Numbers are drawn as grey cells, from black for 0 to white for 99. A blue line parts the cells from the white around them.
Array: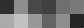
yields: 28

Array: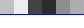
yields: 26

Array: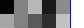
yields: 71

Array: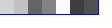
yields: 39

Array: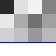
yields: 94

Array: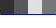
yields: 87

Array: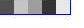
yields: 61
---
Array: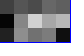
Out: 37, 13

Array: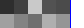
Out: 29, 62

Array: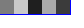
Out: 23, 48

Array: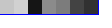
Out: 19, 77

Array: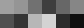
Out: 52, 31

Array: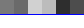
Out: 30, 47
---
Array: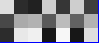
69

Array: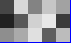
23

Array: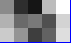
82

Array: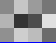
87

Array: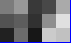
87

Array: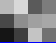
65
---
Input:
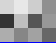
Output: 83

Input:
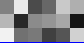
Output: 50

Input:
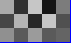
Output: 66

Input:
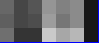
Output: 40

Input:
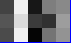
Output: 26

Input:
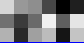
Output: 83
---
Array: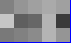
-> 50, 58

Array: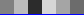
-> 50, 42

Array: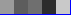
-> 60, 78

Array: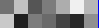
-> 44, 56

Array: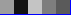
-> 61, 35

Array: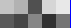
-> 76, 45

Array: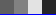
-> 37, 15

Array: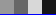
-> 59, 9

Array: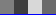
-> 49, 41
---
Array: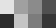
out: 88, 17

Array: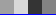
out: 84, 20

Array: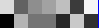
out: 95, 1

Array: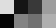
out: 86, 2

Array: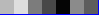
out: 86, 2

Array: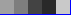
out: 78, 16
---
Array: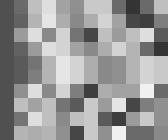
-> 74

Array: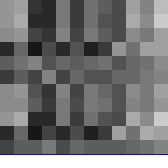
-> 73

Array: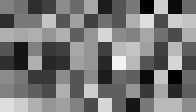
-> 41

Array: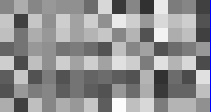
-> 25

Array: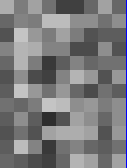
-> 40

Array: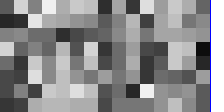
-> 39

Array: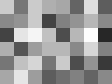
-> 36

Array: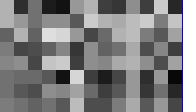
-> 15

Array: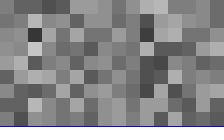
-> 42
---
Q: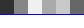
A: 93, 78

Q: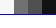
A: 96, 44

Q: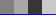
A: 78, 65

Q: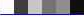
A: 97, 77

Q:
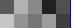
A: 77, 69

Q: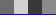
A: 81, 54

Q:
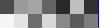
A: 95, 88

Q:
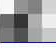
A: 96, 92
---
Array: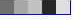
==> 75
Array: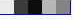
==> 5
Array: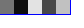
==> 88
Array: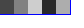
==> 80
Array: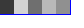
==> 43
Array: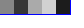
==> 66
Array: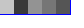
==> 57
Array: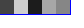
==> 11
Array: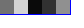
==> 4
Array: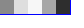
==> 96
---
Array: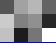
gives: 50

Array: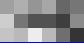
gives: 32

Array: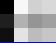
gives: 69

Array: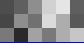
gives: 85

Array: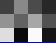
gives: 38

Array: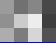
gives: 79

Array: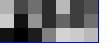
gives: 39

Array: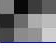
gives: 42
